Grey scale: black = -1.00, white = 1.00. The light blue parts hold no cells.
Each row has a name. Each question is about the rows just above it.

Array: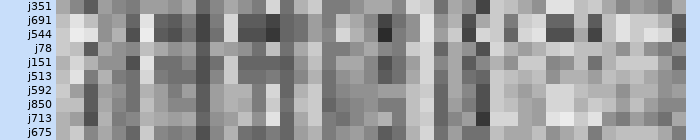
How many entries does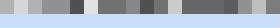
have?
20
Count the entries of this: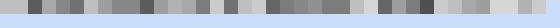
39

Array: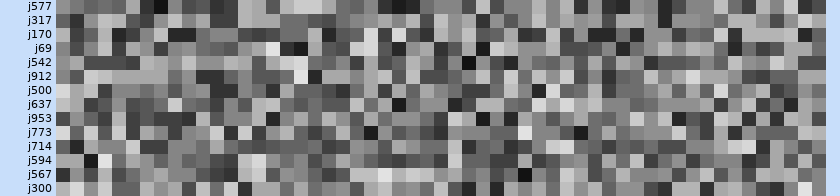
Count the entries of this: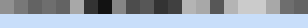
22
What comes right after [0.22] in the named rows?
[-0.40]
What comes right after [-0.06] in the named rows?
[-0.22]

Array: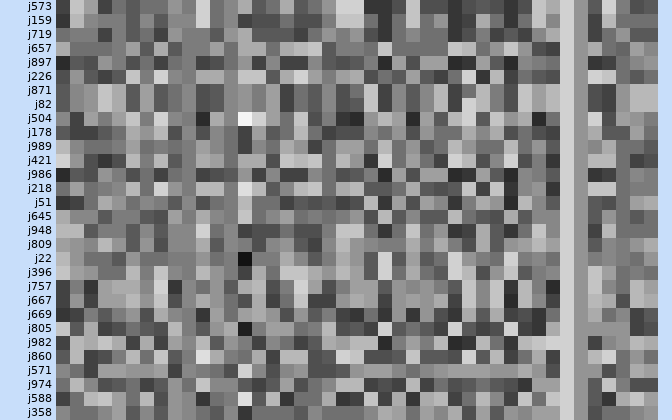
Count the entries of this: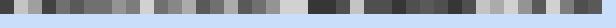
43
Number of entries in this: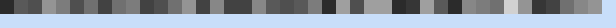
43
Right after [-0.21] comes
[0.25]

